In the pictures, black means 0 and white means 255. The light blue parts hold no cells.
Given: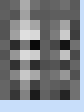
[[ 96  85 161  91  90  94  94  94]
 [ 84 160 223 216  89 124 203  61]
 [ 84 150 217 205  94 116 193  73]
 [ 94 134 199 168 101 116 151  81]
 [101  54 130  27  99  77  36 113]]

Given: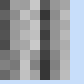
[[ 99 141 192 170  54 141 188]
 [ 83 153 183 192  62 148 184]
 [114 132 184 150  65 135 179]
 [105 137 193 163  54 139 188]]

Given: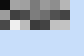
[[157  64  75 125 111  81  68]]

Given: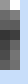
[[107 126]
 [ 53  62]
 [ 75 116]]

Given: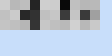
[[193 203  40  50 192 198  59 197  58 160]]

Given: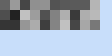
[[ 78  34 193 157  81 130 175  58 174 185]]

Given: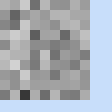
[[150 100 151 167 154 180 181 168 168]
 [183 204 192  94 163 165 105 164 192]
 [191 179 178 125 193 114 156 147 125]
 [153 145 202 152 155 120 161 170 148]
 [122 180  55 173 109 181 128 123 172]]

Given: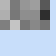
[[175 120 142 141  46]]
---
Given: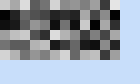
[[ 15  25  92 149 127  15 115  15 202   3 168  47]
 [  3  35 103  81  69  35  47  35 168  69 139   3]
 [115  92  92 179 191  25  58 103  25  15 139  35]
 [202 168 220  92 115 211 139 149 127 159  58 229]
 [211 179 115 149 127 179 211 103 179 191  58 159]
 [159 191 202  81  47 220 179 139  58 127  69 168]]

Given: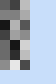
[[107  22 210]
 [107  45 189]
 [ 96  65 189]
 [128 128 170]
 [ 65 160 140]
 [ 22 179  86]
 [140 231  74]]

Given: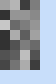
[[ 50  82 125 106]
 [ 82  94 190  82]
 [199 106 125 149]
 [ 70 116 172  61]
 [ 50 149 149 137]
 [ 50 172  94 161]
 [161 181  61 125]]

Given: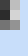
[[116 147]
 [ 63 190]
 [ 44 212]]

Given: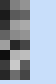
[[159  38  69]
 [ 26  90  99]
 [ 38 109  69]
 [ 49 128 147]
 [ 99 138 147]
 [ 49 159 170]
 [ 14 180 190]
 [ 60 201  90]]

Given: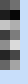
[[ 28   6]
 [ 37  70]
 [ 81 112]
 [ 60 124]
 [102 164]
 [196 175]
 [142 218]]
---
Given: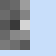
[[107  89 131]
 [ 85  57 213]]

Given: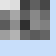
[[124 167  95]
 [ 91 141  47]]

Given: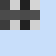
[[ 75  78  74]
 [ 60 205  33]]

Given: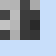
[[ 67 188  60]
 [195 183  59]]

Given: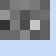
[[149 114  83]
 [ 50 125  75]]

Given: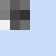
[[124  65  52]
 [241  82 109]]

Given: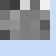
[[120 156 125]
 [142 145 125]]

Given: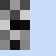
[[144  70 205]
 [203   4  14]]

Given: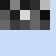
[[ 89  30 216]
 [103  61  73]]
